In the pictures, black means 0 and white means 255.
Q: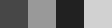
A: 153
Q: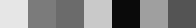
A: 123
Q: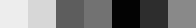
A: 215
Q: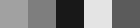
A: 126
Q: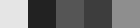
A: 34
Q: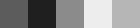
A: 31
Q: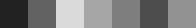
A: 98
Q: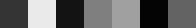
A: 234
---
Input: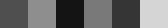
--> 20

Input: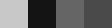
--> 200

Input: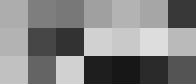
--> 30

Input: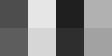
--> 93

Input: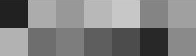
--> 94

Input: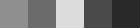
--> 107

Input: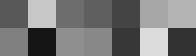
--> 136
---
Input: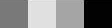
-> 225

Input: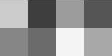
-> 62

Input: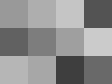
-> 174

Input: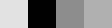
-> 1

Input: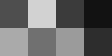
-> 210

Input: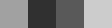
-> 48

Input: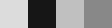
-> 22

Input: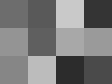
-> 89

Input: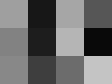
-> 23
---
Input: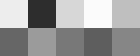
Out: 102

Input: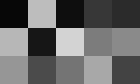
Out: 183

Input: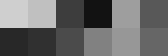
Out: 40

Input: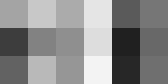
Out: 61

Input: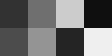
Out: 76

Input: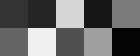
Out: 101
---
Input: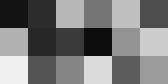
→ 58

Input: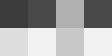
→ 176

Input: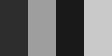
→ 25

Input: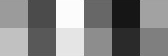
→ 252

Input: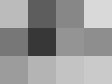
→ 148

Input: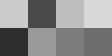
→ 190
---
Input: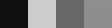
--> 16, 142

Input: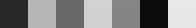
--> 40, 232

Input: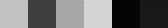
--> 193, 24

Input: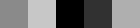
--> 138, 175

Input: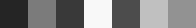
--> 37, 146

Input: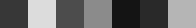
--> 55, 181

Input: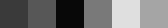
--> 58, 165

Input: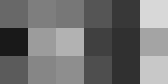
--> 104, 200

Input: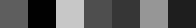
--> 94, 30
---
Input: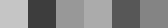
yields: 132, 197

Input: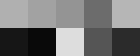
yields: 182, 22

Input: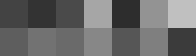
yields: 192, 94

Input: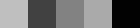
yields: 2, 191

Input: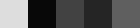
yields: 95, 221

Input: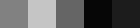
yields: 28, 129

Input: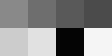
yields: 75, 204

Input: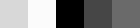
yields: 106, 216

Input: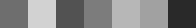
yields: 41, 110
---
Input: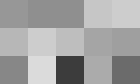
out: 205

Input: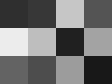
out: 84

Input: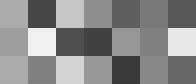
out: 87

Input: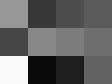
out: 91

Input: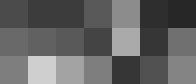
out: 39

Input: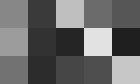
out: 86
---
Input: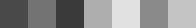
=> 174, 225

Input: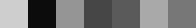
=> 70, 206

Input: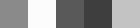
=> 89, 252

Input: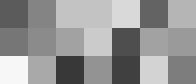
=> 203, 247

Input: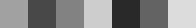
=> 205, 220

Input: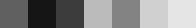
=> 187, 229

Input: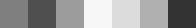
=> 247, 247
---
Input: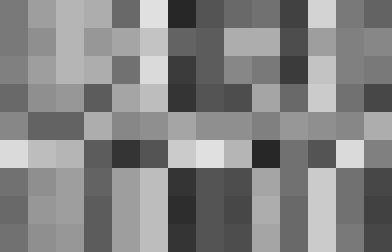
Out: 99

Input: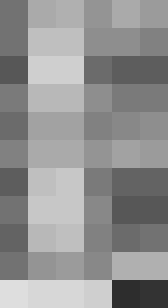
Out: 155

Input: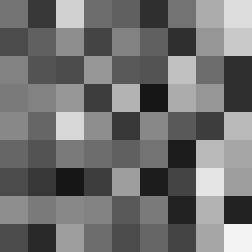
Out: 221

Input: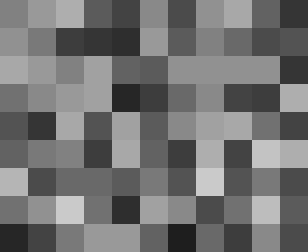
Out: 53

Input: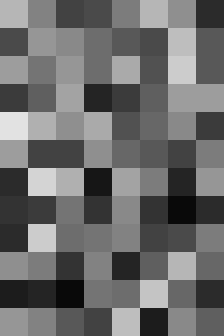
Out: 43

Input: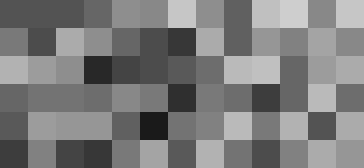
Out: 198

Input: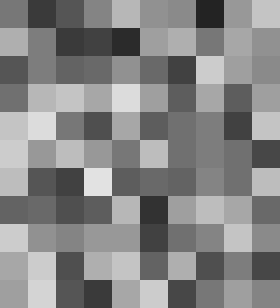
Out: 196
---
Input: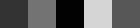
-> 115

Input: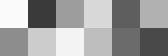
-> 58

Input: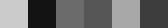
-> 19

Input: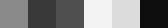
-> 57

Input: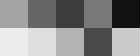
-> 102

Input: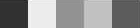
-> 236
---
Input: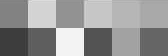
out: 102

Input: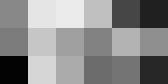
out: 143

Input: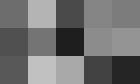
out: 148

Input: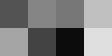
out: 222

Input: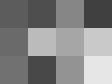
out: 201

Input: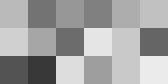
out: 101

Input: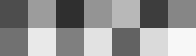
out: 247
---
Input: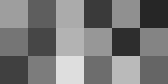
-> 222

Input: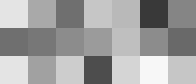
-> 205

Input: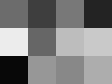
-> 136

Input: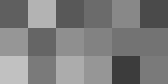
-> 172

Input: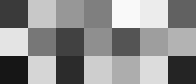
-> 43

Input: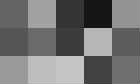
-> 197

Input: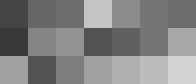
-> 125
